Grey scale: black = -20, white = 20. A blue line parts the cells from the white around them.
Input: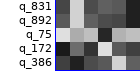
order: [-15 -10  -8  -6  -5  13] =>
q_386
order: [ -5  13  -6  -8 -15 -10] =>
q_386
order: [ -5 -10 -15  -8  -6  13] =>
q_386
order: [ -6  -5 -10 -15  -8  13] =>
q_386
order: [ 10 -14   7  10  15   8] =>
q_75
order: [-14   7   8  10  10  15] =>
q_75

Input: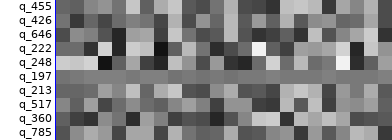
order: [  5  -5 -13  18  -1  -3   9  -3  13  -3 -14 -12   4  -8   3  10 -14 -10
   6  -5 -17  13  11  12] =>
q_248
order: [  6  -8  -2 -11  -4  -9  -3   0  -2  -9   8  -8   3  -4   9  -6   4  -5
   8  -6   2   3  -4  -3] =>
q_426
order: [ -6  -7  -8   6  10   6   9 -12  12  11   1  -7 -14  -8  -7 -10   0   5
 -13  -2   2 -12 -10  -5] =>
q_360
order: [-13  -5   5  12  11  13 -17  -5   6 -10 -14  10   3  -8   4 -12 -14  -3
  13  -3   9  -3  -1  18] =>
q_248
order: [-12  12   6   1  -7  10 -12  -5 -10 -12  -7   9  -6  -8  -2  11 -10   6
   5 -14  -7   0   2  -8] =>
q_646
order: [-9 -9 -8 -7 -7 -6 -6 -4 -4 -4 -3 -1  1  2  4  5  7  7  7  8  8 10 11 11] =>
q_213

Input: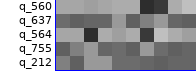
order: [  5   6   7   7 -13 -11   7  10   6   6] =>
q_560
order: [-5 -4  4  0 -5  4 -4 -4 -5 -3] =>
q_637
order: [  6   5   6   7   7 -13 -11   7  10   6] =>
q_560
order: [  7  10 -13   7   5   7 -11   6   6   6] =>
q_560
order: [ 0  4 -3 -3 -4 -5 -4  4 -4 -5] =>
q_212
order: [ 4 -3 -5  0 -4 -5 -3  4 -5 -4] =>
q_755
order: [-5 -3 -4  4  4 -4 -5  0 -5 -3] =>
q_755

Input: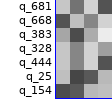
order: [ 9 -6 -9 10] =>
q_25
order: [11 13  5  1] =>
q_328
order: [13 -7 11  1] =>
q_444

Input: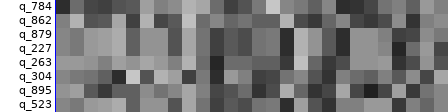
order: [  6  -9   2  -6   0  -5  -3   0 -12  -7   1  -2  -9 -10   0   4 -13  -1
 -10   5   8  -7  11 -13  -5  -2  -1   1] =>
q_304
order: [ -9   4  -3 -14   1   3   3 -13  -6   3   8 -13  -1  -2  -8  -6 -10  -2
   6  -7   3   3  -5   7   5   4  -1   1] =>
q_227

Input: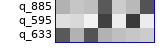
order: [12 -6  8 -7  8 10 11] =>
q_633
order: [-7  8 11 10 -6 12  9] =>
q_885
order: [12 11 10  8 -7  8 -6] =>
q_633
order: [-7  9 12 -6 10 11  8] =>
q_885
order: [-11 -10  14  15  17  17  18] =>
q_595
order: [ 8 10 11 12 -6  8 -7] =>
q_633
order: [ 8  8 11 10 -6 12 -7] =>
q_633

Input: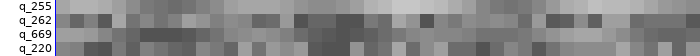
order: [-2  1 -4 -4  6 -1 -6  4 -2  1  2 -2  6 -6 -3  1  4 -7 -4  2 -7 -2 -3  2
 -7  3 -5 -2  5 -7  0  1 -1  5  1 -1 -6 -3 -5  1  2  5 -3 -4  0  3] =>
q_669
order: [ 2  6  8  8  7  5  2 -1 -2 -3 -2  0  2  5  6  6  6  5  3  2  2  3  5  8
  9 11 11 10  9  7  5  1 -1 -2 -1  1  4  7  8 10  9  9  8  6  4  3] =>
q_255
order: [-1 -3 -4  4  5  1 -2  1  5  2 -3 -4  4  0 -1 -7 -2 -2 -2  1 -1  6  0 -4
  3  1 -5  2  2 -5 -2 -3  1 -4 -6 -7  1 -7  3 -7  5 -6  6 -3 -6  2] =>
q_669

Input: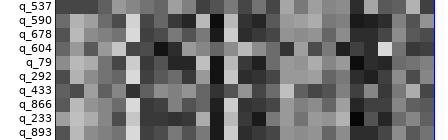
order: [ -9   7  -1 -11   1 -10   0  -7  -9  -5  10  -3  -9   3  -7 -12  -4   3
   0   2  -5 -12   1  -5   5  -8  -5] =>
q_433
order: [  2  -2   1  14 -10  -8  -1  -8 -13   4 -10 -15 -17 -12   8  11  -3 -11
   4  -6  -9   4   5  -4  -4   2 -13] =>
q_292

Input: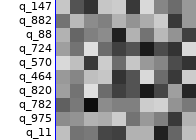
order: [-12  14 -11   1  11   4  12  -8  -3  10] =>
q_570
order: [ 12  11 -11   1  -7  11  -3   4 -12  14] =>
q_147
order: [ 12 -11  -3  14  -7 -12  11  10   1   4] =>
q_464
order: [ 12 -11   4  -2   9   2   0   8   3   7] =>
q_882

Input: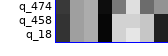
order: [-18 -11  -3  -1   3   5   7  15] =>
q_474
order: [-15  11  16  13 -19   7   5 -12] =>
q_18
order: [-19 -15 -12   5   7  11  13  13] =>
q_458
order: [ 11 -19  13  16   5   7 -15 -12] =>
q_18

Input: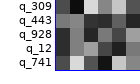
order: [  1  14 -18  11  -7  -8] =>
q_309
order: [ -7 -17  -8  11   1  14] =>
q_741
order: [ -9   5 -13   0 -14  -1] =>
q_928

